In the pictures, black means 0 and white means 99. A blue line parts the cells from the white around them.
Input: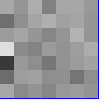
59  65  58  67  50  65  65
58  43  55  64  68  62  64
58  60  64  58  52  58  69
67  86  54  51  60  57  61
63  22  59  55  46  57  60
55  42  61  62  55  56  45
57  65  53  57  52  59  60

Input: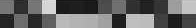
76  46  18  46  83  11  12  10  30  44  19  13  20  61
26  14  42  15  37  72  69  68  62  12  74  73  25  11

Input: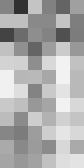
62  51  19  76  50  39
49  74  74  53  53  76
48  26  42  55  51  31
59  75  56  39  61  79
75  82  81  55  84  94
72  93  71  72  65  94
72  93  86  51  78  88
84  78  74  59  64  94
76  73  54  80  69  81
84  52  48  61  80  89
66  66  53  60  54  84
88  64  59  63  75  86

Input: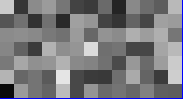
72  79  21  54  60  46  26  23  41  14  53  42  36
60  33  44  19  44  16  62  58  26  20  39  27  62
46  54  55  53  47  44  60  40  57  54  68  61  68
72  52  38  23  69  55  58  85  43  45  27  27  64
79  47  65  56  58  69  53  51  44  29  59  41  61
80  70  40  45  35  89  28  23  22  43  66  39  23
36  4  60  45  39  73  28  58  41  45  40  50  37

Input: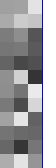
88  62  63
76  66  79
33  48  55
35  46  47
31  39  28
20  56  81
91  55  45
83  47  29
38  63  89
40  45  41
46  40  21
58  67  88

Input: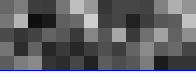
57  40  48  24  23  46  74  59  21  27  27  26  50  68
75  46  70  6  10  37  41  80  24  27  13  24  34  36
55  29  21  26  38  34  22  52  33  65  22  43  63  38
27  45  17  38  15  22  15  24  31  24  39  54  36  41
20  36  48  53  20  17  27  13  36  30  34  48  11  20

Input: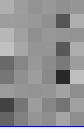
58  68  61  57  59  56
68  61  60  59  56  33
57  71  62  56  59  58
67  75  65  58  58  34
61  41  52  59  54  47
74  46  56  61  53  16
55  60  58  57  58  63
62  26  46  61  52  45
55  39  50  58  55  64

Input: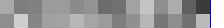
23  66  49  50  60  60  54  57  42  44  63  76  55  67  37
72  55  80  52  62  63  71  64  60  49  56  71  46  55  44
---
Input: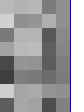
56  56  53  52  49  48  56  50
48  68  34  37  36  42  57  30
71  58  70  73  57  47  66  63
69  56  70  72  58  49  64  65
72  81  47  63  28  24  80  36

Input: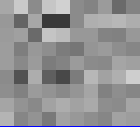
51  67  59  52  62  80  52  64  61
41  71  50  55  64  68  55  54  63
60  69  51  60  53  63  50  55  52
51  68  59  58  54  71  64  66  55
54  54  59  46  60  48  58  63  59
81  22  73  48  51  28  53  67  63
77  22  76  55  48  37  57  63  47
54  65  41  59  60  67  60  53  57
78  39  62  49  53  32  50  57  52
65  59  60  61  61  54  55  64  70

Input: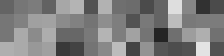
29  48  44  32
19  48  68  88
52  47  61  32
86  73  43  30
39  39  14  33
29  47  45  57
42  32  63  26
43  49  49  73
69  55  70  53
32  45  47  45
70  50  40  26
65  54  40  22
38  63  67  62
48  62  54  59
46  50  66  66
39  46  46  68

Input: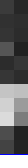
15  18  17  13  21  17  74  60  48  13  14
23  19  20  33  17  21  76  81  85  30  26

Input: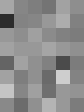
55  50  48  56  48  51  57  48
63  67  50  59  29  80  59  59
45  59  54  64  50  41  43  70
49  52  62  59  56  56  62  56
52  51  55  59  63  49  52  42
65  17  59  63  39  63  76  53

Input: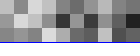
45  13  38
51  37  31
72  56  75
57  23  36
42  58  41
51  21  67
75  55  85
84  75  51
53  84  58
74  59  52
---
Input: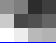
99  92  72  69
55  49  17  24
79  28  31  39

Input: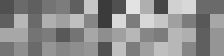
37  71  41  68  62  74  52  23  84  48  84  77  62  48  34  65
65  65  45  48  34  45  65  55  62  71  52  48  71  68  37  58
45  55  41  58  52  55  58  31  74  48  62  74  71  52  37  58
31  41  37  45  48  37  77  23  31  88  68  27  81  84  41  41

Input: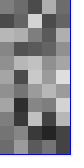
56  71  75  56  64
71  68  49  35  68
42  60  35  45  26
45  52  22  14  26
56  45  60  71  60
49  42  29  68  42
29  39  82  29  39
52  32  35  39  56
64  29  78  60  86
49  22  75  26  71
64  18  52  49  82

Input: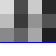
53  39  65  12
85  29  79  16
73  23  57  32

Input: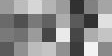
60  73  83  70  60  19  50  64
35  56  73  76  56  23  94  53
47  44  60  27  91  27  67  76
41  31  47  38  67  35  19  87

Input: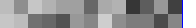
77  73  44  40  32  59  52  80  55  48  48  29  52
73  55  77  69  62  62  40  66  69  21  36  59  25

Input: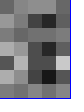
33  70  30  30  78
67  59  30  15  37
67  55  26  9  33
40  52  55  55  40
59  48  26  15  37
48  44  52  44  52
48  40  44  44  48
